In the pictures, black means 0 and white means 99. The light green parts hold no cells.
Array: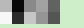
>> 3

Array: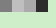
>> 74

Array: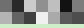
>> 16

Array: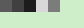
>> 25

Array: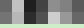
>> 75

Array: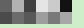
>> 69

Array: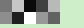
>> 77

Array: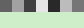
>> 63

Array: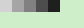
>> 64
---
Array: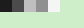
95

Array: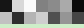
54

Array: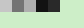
16

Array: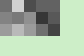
38

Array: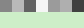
60

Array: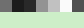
75
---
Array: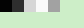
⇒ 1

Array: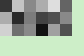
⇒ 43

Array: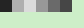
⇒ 68

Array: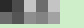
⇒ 42

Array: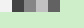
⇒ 94

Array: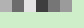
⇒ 42
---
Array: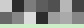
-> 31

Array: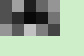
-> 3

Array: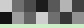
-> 34

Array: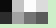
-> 76

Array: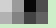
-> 60

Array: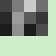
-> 60
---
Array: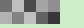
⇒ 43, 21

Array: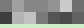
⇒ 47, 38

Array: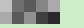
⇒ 75, 16

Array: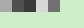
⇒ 66, 44

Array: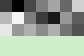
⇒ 23, 32

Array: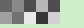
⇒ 39, 81

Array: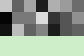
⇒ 77, 38
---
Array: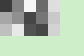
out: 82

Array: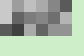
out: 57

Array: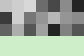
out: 33

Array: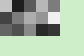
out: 21

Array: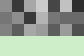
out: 31

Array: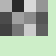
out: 37
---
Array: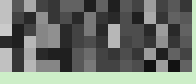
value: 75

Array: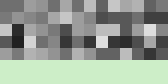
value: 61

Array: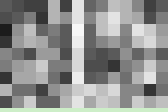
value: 30

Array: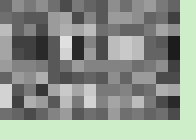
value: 43

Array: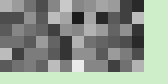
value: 35

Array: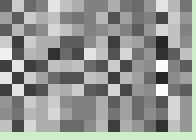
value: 75

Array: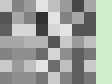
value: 51

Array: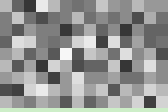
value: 72

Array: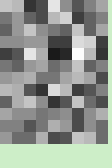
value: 59
